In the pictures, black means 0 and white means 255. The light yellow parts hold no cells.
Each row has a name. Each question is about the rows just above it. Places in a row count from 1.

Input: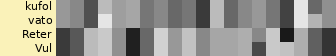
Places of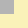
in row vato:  19
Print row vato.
[152 136  80 229 158 166 118 136 104 118  58 187 104 136 152 118  66 229
 180 144]
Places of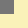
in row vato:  7 10 16

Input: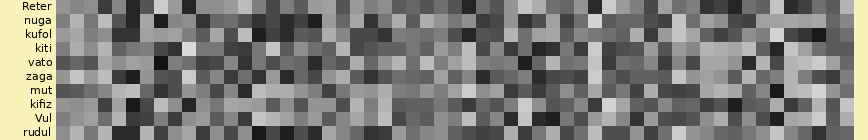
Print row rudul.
[142 180 119 180  43  43 180  65 142 166  59 142  72 142  25  72  31  78
  43 166 134 103  51  59 154 111 134 142  97  78  65  72 173  59 119 173
  72 111 188  78  78 148  65 111 203 148 134 103  97 119 142 196 134 103
  51  97 103]
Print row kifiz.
[148 142 154  65 160  25  72 188 142  37 142 119 166 160 154  91 142  84
 148 148  78 180 126 180  91  97  97 119  91  59 103  84 126 203 142  84
  97 134  59 211 166  97  84 134  97 103  65  84  31  91  97 173  59  97
 180  84 196]

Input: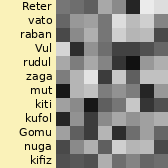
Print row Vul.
[213  45 146 110  66  66  80 102]
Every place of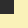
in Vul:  2

